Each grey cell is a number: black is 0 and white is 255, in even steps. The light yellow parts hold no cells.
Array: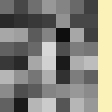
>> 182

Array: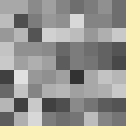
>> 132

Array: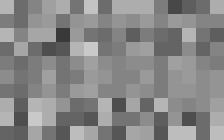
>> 108

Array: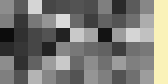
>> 112

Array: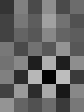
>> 58
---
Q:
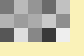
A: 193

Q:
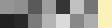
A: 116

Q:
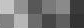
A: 58

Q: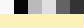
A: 51

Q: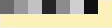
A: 16

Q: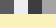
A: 164

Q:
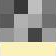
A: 125

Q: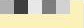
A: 210

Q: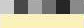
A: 138
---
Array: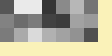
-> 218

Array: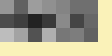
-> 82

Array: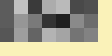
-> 100

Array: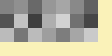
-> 187

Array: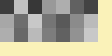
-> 186

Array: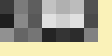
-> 117

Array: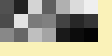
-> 191

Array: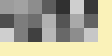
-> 64
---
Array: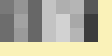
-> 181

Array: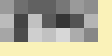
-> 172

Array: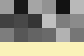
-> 178

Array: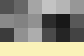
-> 37

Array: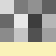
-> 81

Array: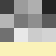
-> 204

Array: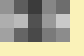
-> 122

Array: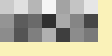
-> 140
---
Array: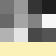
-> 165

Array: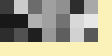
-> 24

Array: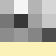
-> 55

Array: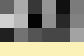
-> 185

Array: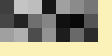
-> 35

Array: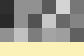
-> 145

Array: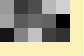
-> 91
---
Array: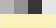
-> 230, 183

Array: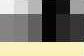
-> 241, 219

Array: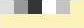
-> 254, 223

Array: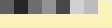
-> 209, 188

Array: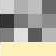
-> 223, 210

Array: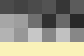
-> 199, 193

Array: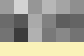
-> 211, 183
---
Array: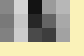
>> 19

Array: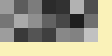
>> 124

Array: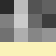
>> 83

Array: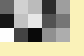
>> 187

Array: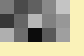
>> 96

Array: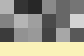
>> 39
